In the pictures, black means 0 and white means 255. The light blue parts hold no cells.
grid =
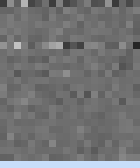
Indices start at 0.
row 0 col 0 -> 60
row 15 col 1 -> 100
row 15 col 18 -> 108
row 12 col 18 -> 113
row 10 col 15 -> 122
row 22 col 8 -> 101
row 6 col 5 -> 115
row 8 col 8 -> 113
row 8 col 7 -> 122
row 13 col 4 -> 127
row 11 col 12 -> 111
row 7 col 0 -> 110
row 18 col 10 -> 113
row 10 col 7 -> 122
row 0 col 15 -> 146
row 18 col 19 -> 117
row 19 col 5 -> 114
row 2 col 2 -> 107
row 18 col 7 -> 105
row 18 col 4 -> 111
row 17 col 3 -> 107
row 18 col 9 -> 109
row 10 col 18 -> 113
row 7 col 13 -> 105
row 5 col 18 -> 119
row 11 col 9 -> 112
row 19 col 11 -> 118
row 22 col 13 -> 104
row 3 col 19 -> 99
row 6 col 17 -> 140
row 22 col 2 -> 120
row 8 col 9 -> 121
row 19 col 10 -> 112
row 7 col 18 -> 97
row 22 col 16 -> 113
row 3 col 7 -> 115
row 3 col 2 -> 117
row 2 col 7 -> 122
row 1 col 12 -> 101

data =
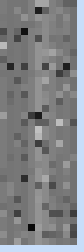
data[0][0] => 123
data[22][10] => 129
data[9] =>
[123, 37, 122, 63, 127, 147, 68, 154, 118, 30, 113]
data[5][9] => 100
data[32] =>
[123, 117, 120, 116, 9, 156, 138, 143, 118, 150, 78]
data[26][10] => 113
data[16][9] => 121
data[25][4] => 127
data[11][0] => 123
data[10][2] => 119
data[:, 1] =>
[117, 117, 117, 117, 117, 117, 117, 116, 117, 37, 117, 117, 117, 101, 109, 117, 117, 117, 117, 117, 117, 117, 110, 117, 117, 117, 133, 134, 117, 117, 114, 117, 117, 117, 117]
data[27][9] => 121
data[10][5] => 133
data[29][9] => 121
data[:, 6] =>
[164, 96, 138, 138, 139, 138, 138, 150, 138, 68, 138, 164, 125, 137, 141, 92, 138, 96, 138, 138, 110, 87, 138, 138, 138, 169, 138, 138, 138, 102, 138, 138, 138, 94, 138]
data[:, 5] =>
[165, 29, 147, 125, 130, 78, 147, 147, 147, 147, 133, 147, 147, 147, 147, 147, 26, 95, 192, 182, 62, 147, 147, 135, 147, 147, 96, 147, 151, 147, 147, 147, 156, 147, 147]
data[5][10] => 113
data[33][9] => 137
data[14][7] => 128
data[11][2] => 87
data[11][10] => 112
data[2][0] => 119
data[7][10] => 100
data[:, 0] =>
[123, 123, 119, 121, 75, 105, 185, 123, 96, 123, 117, 123, 123, 123, 123, 123, 157, 123, 123, 123, 123, 123, 123, 123, 117, 106, 123, 123, 123, 112, 140, 123, 123, 141, 123]
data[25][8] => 118
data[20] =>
[123, 117, 129, 100, 127, 62, 110, 128, 166, 121, 113]
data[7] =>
[123, 116, 119, 116, 127, 147, 150, 162, 136, 121, 100]
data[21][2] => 119
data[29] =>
[112, 117, 119, 116, 127, 147, 102, 128, 118, 121, 100]
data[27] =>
[123, 134, 119, 116, 127, 147, 138, 116, 118, 121, 113]

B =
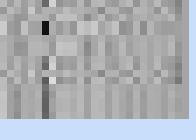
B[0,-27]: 185
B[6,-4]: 168
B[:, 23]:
[158, 185, 169, 157, 157, 169, 168, 169, 161, 158, 185, 155, 164, 161, 161, 161, 161]
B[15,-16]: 184
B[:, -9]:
[185, 150, 161, 152, 152, 165, 160, 161, 181, 185, 150, 188, 162, 156, 158, 159, 156]
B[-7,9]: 187
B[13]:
[196, 161, 142, 173, 166, 178, 102, 153, 183, 183, 176, 183, 161, 182, 184, 161, 179, 169, 156, 178, 156, 174, 172, 161, 177, 165, 165]
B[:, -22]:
[161, 157, 180, 162, 162, 176, 182, 180, 164, 161, 157, 159, 172, 178, 174, 173, 178]
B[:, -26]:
[158, 185, 169, 157, 157, 169, 168, 169, 161, 158, 185, 155, 164, 161, 161, 161, 161]
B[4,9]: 171
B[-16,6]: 177
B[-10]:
[180, 169, 150, 152, 180, 180, 177, 155, 194, 190, 191, 172, 141, 166, 185, 152, 165, 182, 161, 172, 176, 167, 175, 169, 182, 152, 165]
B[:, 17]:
[176, 155, 182, 145, 145, 177, 184, 182, 175, 176, 155, 177, 168, 169, 167, 167, 169]
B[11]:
[188, 155, 185, 157, 179, 159, 92, 220, 143, 158, 153, 184, 143, 185, 188, 158, 151, 177, 188, 144, 179, 163, 188, 155, 149, 121, 165]
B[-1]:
[196, 161, 142, 173, 166, 178, 101, 153, 183, 184, 176, 182, 161, 183, 184, 161, 179, 169, 156, 178, 156, 174, 172, 161, 177, 165, 165]
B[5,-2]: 159
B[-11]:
[181, 168, 147, 149, 181, 182, 178, 153, 197, 193, 194, 173, 136, 166, 187, 149, 164, 184, 160, 172, 177, 166, 175, 168, 184, 149, 165]
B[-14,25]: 161
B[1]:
[153, 185, 171, 157, 199, 157, 177, 175, 169, 187, 175, 178, 171, 166, 138, 177, 178, 155, 150, 182, 179, 171, 148, 185, 160, 139, 165]
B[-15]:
[180, 169, 150, 152, 180, 180, 176, 155, 193, 190, 191, 172, 141, 166, 185, 152, 164, 182, 161, 172, 176, 167, 175, 169, 182, 151, 165]
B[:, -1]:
[165, 165, 165, 165, 165, 165, 165, 165, 165, 165, 165, 165, 165, 165, 165, 165, 165]
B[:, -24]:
[159, 157, 152, 192, 192, 160, 149, 152, 162, 159, 157, 157, 171, 173, 172, 172, 173]
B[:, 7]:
[210, 175, 155, 173, 173, 161, 153, 155, 199, 210, 175, 220, 164, 153, 162, 162, 153]
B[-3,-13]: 180
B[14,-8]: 176
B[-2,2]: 148
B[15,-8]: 175
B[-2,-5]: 172
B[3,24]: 158
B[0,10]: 156
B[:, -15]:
[148, 171, 141, 188, 188, 153, 136, 141, 155, 148, 171, 143, 164, 161, 161, 161, 161]

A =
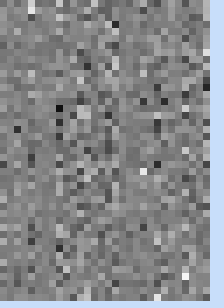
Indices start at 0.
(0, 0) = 112
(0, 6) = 118
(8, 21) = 150
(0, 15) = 99
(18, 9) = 137
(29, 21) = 138
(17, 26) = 141
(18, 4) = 115
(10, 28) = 159
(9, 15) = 87
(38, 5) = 141
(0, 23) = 132
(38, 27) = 125
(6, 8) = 113
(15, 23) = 129
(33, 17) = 125
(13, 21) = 131
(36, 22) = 135
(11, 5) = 127
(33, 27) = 141
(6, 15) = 100
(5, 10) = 130
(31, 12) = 98
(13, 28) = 129
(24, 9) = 146
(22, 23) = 117
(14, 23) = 44
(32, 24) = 138
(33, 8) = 175
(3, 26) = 105
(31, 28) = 138
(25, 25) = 129
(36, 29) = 105
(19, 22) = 104
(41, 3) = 137
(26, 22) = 152
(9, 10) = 113

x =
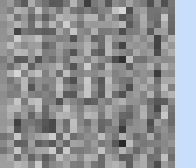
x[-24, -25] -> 141
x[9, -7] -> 94
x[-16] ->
[125, 150, 89, 92, 146, 82, 127, 111, 145, 115, 163, 158, 132, 168, 141, 127, 77, 49, 189, 115, 114, 138, 147, 138, 140]
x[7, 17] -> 136
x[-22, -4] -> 116
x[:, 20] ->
[123, 159, 172, 168, 154, 137, 154, 146, 114, 148, 146, 142, 169, 131, 134, 173, 177, 149, 149, 125, 120, 131, 174, 171]
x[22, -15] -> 168
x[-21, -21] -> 111
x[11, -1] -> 169
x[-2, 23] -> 192
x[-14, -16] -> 189
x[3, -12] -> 152
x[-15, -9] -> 141
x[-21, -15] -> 141
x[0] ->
[141, 156, 117, 90, 172, 131, 112, 89, 91, 119, 179, 129, 62, 122, 138, 86, 140, 126, 162, 135, 123, 80, 140, 81, 119]
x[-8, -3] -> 105
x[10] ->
[142, 177, 212, 130, 173, 192, 128, 162, 111, 189, 132, 132, 144, 137, 153, 162, 129, 140, 153, 131, 146, 139, 59, 144, 140]
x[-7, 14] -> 104
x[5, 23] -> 132
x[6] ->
[156, 187, 156, 139, 156, 158, 99, 118, 162, 146, 144, 151, 177, 154, 108, 183, 116, 68, 153, 146, 154, 134, 67, 173, 150]
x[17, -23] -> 65
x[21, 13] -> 144
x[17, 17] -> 90
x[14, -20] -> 193
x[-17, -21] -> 149
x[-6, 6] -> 83
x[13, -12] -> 129
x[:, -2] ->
[81, 128, 194, 171, 159, 132, 173, 149, 138, 178, 144, 168, 190, 162, 92, 176, 198, 134, 145, 140, 135, 140, 192, 156]
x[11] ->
[142, 119, 145, 183, 118, 143, 136, 134, 180, 107, 79, 147, 201, 122, 88, 187, 134, 119, 114, 158, 142, 174, 109, 168, 169]
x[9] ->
[136, 111, 147, 186, 97, 142, 146, 158, 180, 128, 83, 136, 204, 129, 107, 182, 141, 142, 94, 149, 148, 175, 122, 178, 154]
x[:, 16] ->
[140, 193, 136, 163, 130, 143, 116, 150, 77, 141, 129, 134, 157, 110, 160, 152, 142, 147, 127, 118, 88, 126, 146, 178]
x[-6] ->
[154, 175, 83, 118, 137, 113, 83, 75, 160, 116, 187, 147, 130, 158, 101, 132, 127, 60, 145, 144, 149, 91, 130, 145, 122]
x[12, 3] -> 184
